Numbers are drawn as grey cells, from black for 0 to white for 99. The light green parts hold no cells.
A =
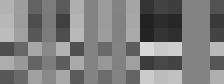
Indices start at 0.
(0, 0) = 69
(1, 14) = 51
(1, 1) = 60
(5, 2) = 62
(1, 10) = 13
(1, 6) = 51
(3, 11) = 78
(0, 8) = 51
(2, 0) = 73
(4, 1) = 59
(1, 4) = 25
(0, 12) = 24
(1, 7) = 60
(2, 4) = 30
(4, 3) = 48
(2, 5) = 72
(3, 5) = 31
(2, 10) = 14
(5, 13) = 51
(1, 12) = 15
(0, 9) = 64
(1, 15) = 22
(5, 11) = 73
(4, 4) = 36
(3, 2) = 65
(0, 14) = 51
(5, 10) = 79
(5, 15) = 68

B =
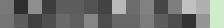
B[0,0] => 47
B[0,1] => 18
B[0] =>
[47, 18, 55, 24, 36, 36, 32, 26, 72, 42, 50, 27, 49, 75, 68]
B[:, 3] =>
[24, 31]
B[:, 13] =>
[75, 20]
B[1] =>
[45, 36, 25, 31, 41, 37, 52, 30, 40, 40, 48, 36, 30, 20, 58]

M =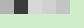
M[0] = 70
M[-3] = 84

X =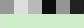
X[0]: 59
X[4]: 58

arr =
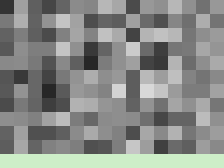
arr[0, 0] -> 20
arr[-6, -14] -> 40
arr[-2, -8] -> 50
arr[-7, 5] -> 37
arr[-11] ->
[20, 62, 37, 27, 39, 54, 52, 71, 65, 29, 59, 56, 71, 56, 44, 59]
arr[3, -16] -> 34
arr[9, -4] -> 69
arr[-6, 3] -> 26
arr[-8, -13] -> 49
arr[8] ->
[55, 54, 50, 63, 73, 48, 40, 54, 55, 54, 43, 27, 39, 39, 73, 56]
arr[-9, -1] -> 60
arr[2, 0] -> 38
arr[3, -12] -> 76
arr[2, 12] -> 71
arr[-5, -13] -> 15
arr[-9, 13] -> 46
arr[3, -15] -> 55
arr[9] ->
[38, 62, 31, 31, 37, 54, 66, 55, 50, 30, 65, 53, 69, 46, 54, 61]
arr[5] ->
[33, 22, 40, 26, 47, 57, 67, 55, 59, 36, 72, 61, 74, 51, 45, 53]
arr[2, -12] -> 50
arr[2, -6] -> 70
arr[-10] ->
[47, 68, 38, 57, 76, 63, 30, 39, 36, 62, 41, 31, 52, 43, 67, 45]
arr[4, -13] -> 32
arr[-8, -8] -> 56
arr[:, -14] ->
[37, 38, 37, 49, 47, 40, 40, 39, 50, 31, 39]
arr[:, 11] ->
[56, 31, 75, 24, 22, 61, 76, 44, 27, 53, 25]
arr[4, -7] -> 62
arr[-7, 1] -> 54

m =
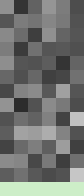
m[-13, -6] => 56
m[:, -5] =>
[20, 48, 42, 23, 33, 31, 51, 17, 43, 63, 41, 52, 44]
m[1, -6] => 33
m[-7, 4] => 62
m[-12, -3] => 52
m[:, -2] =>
[48, 47, 39, 34, 20, 27, 62, 47, 26, 51, 61, 24, 32]
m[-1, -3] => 29
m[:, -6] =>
[56, 33, 53, 48, 55, 40, 28, 57, 32, 36, 26, 54, 36]
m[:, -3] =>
[58, 52, 56, 33, 36, 25, 34, 54, 50, 67, 37, 47, 29]
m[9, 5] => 32
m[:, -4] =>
[38, 45, 24, 44, 32, 40, 54, 32, 38, 61, 49, 28, 34]
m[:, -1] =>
[30, 32, 33, 31, 39, 44, 33, 30, 75, 32, 25, 43, 77]
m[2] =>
[53, 42, 24, 56, 39, 33]
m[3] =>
[48, 23, 44, 33, 34, 31]
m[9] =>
[36, 63, 61, 67, 51, 32]

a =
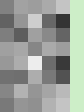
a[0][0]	50
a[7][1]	58
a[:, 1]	[63, 58, 36, 65, 67, 43, 69, 58]
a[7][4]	76
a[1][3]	40
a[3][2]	52
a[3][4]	61
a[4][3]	42
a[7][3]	69

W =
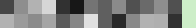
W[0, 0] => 27
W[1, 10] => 69
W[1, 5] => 52
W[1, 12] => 19
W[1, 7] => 37
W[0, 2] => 69
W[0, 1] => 55

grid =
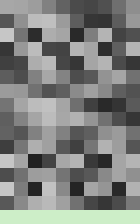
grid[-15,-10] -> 65
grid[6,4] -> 37
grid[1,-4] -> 21
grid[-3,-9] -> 44
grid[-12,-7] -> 27
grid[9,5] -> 33
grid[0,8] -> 43
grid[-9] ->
[60, 59, 44, 32, 37, 54, 62, 53, 37, 32]
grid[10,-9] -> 46
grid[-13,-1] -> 31
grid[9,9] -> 44
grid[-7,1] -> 51
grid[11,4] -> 65
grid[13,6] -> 64
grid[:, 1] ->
[64, 56, 45, 59, 27, 30, 59, 64, 51, 33, 46, 64, 44, 48, 53]
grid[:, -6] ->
[38, 60, 64, 26, 27, 51, 37, 64, 65, 50, 34, 65, 45, 53, 62]
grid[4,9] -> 21
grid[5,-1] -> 44
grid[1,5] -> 36
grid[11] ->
[77, 64, 13, 26, 65, 70, 22, 15, 64, 70]
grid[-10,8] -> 64
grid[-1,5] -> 44
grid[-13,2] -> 17
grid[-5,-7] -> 62
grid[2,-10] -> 77
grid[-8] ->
[45, 64, 73, 75, 64, 43, 25, 16, 20, 35]
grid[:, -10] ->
[65, 33, 77, 21, 25, 36, 60, 45, 37, 38, 24, 77, 30, 77, 34]
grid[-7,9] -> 21
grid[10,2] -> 68

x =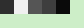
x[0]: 18
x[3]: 24
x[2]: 33
